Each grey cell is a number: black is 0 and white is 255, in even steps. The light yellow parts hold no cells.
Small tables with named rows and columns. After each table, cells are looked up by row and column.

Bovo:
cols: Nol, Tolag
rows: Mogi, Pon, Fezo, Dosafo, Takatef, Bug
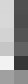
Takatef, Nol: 242
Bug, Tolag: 143
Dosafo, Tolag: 98
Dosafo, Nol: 198
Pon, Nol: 216
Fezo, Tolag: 84
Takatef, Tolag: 54
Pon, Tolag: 77

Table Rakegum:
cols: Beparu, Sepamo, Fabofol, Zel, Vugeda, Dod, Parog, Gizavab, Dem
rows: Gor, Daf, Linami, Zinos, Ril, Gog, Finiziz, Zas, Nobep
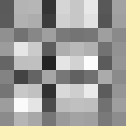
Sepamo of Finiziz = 200
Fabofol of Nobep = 168
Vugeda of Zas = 188
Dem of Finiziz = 149
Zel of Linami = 159
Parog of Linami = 119
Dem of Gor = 162
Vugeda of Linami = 121
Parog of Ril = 252
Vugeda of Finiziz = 217
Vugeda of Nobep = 154
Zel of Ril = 35
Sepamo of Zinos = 230
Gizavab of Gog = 171
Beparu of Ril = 101
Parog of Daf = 226
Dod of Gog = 97
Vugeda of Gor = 213
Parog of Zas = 190
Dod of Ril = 210

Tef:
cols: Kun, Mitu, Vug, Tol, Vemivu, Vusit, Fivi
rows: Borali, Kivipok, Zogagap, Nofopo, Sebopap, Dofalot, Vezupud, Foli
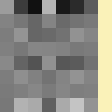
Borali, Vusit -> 43
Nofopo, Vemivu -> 130
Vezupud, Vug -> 135
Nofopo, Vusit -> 121
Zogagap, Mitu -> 148
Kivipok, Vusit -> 115
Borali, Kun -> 156
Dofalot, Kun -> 125
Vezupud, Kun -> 122
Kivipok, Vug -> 102

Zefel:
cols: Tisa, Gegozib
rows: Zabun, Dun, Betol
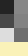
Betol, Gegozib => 110
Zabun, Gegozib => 135
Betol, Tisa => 221
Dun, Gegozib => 130
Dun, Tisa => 72
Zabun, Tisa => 36

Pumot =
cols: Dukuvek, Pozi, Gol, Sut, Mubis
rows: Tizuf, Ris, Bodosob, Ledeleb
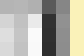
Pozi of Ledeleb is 194
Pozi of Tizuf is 182
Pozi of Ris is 193
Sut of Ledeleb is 46
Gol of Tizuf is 176
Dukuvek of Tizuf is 180
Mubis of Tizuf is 134
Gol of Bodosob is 250
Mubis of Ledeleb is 141
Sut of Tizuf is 90
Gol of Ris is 234
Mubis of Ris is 145
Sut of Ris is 50
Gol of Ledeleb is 249
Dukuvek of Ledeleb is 217
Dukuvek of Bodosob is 222
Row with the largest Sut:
Tizuf

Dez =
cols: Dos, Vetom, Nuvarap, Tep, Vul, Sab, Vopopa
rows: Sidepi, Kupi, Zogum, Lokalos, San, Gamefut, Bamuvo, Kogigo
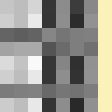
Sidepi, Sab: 60
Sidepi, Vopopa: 136
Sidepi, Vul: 140
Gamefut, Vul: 142
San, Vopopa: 145
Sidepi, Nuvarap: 213
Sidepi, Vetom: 189
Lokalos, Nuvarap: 169
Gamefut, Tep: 54
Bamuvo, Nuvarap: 129
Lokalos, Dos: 163
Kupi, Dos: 206

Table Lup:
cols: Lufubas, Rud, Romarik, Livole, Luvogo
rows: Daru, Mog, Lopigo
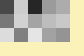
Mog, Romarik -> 164
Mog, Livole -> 189
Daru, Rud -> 205
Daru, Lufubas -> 73
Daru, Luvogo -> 172
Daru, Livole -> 155
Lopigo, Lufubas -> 220
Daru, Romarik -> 38
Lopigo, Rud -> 128
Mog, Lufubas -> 120
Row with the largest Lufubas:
Lopigo

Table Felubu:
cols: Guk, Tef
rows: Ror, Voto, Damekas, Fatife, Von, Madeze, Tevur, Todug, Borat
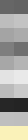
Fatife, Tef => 111
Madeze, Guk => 227
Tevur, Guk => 187
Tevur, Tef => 201
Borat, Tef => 190
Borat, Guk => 191
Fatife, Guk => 126
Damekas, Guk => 164
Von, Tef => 180
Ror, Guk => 102
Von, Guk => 167
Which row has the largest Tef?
Madeze

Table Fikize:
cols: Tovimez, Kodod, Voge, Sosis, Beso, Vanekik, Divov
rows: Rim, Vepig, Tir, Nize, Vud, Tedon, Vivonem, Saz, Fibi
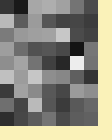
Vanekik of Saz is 89
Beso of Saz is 59
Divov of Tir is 66
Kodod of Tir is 153
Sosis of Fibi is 116
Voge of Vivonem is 138

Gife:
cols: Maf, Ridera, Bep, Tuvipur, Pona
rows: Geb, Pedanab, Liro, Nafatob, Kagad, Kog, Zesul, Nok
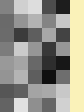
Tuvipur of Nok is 102
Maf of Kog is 148
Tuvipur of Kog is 15
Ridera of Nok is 225
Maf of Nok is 99
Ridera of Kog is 180
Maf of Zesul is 86
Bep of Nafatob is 150
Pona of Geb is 29
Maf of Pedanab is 106
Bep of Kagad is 104
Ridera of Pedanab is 148
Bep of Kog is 94
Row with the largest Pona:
Nok

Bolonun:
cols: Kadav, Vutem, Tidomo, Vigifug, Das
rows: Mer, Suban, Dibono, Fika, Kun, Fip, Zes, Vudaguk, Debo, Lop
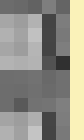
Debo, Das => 125
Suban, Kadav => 166
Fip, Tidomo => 114
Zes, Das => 112
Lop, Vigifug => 68
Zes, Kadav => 109
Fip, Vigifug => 105
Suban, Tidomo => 178
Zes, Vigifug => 107
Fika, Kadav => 166
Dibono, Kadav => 177
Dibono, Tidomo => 193
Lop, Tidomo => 196
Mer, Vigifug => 126
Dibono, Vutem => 163
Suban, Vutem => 157
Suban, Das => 125
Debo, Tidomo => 175
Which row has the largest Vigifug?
Mer

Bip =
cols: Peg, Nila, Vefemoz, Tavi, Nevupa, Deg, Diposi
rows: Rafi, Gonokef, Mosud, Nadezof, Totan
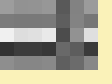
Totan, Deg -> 107
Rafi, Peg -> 157
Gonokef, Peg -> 123
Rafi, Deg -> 130
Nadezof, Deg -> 93
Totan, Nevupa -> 95
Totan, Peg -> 142
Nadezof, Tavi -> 55

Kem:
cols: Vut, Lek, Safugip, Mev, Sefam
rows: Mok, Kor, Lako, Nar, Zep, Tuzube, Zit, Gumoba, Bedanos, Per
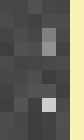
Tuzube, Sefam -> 69
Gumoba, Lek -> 84
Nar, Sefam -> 67
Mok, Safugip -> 81
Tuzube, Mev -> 61
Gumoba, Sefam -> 74
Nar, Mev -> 146
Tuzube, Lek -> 72
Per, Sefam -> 78
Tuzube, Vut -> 71

